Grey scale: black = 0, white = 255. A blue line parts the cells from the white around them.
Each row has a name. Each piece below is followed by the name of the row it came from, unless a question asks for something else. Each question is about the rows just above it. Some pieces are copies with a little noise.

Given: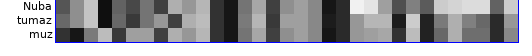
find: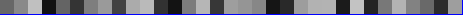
tumaz
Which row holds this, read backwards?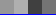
Nuba
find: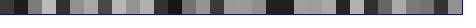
muz
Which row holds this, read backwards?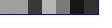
tumaz
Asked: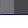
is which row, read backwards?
Nuba
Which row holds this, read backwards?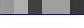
muz
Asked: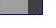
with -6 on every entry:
[153 153  58]

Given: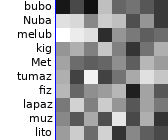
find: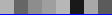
fiz
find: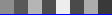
muz
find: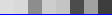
Nuba

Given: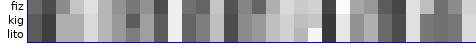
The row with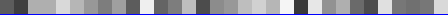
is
lito
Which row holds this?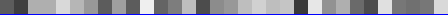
kig
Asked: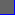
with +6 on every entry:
[106]

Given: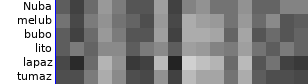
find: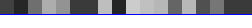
lapaz
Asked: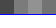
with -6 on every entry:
[ 66 117 140 109]
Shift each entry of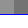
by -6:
[140 109]

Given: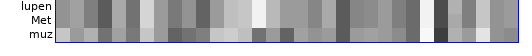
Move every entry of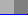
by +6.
[183 133]
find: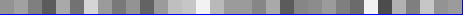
lupen
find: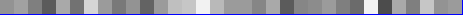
Met

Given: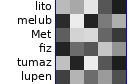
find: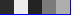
melub
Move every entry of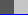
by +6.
[ 92 204]
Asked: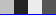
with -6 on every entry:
[186  29 230  80]

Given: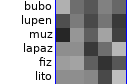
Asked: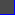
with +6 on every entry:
[79]
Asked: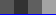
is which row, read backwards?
fiz
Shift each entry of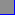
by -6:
[136]
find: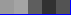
fiz
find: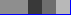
lapaz
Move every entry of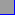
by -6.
[151]
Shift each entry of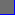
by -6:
[104]

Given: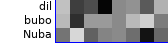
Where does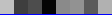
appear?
dil
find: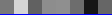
Nuba

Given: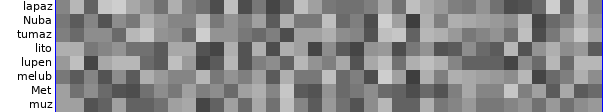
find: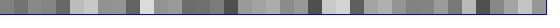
tumaz
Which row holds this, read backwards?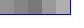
tumaz
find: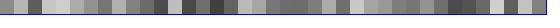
lapaz
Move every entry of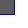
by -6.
[85]

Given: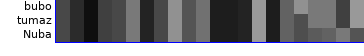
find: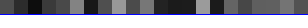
Nuba
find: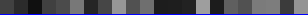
tumaz
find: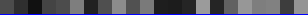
bubo
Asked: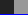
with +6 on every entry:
[ 41 159]

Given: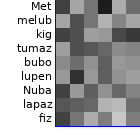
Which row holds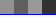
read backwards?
lupen
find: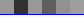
lupen

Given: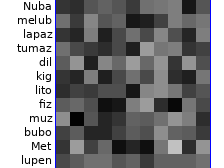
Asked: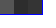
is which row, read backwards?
Nuba
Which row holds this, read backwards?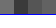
Nuba
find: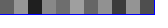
dil
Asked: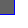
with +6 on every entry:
[104]

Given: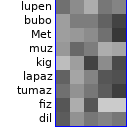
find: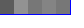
dil
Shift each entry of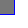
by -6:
[113]
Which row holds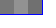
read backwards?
tumaz
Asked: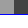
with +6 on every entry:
[164  73]
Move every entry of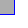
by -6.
[167]
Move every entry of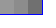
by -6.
[146 134 106]

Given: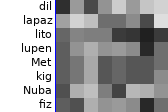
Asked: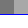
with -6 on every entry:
[112 162]
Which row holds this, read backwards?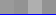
lupen

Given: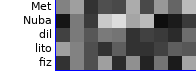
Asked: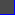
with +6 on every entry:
[79]
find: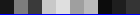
Nuba
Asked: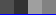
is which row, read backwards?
Met
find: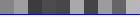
Met
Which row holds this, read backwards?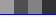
fiz

